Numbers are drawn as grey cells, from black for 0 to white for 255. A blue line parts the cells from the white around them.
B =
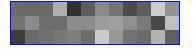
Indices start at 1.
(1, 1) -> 107
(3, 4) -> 119
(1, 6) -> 93
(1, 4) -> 175
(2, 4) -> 109
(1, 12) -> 147
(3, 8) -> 150
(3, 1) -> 60
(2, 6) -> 140

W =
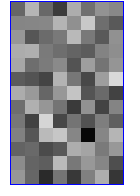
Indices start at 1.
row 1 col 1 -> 102
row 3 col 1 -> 151
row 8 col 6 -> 146
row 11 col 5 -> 173
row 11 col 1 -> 99
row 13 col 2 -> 102
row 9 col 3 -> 213
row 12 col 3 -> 94
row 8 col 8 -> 132
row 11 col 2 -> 105
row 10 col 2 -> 86
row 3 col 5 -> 185
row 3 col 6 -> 121
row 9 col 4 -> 71
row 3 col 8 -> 145
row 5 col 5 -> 83
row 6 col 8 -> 217
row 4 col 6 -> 92
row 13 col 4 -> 117
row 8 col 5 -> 58
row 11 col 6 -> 164
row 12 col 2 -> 100
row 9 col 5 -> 116
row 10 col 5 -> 134
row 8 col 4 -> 116
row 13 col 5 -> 56
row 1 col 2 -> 181
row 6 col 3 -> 68
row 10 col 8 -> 181
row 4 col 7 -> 131
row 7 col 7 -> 106
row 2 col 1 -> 133
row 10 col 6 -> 8
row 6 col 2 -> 83

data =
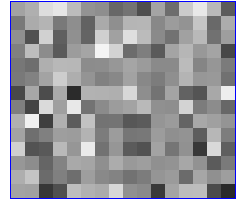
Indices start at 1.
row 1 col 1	162
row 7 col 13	98
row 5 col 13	187
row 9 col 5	92
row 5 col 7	141
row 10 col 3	128
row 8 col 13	211
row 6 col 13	180
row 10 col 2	111
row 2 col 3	180
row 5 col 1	119
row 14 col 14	189
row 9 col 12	155
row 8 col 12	142
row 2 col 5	142
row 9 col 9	87
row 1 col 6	147
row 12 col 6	165
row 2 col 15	105
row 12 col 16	122
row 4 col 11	90
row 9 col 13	100
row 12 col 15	91
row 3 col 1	144
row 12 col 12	147
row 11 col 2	83
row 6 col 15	153
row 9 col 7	115
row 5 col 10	155
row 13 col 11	149
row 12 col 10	158
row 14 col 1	163
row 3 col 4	95
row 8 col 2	68
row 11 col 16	95
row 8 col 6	115
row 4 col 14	152
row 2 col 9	181

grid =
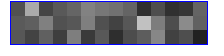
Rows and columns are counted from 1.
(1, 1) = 81
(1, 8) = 113
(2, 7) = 80
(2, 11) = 125
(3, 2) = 67
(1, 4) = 89
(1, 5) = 101
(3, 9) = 77
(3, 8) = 46
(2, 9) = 87
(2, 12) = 77
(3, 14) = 33

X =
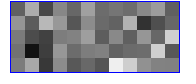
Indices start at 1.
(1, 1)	97
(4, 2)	18
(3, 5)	130
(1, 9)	109
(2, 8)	98
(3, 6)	158
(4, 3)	62
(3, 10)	150
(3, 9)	96
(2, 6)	140
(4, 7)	129
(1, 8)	117
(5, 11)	130
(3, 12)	208
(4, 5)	108
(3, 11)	103
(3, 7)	93
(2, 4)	152
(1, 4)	135
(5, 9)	206

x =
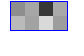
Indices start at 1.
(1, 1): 142
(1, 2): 166
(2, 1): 186
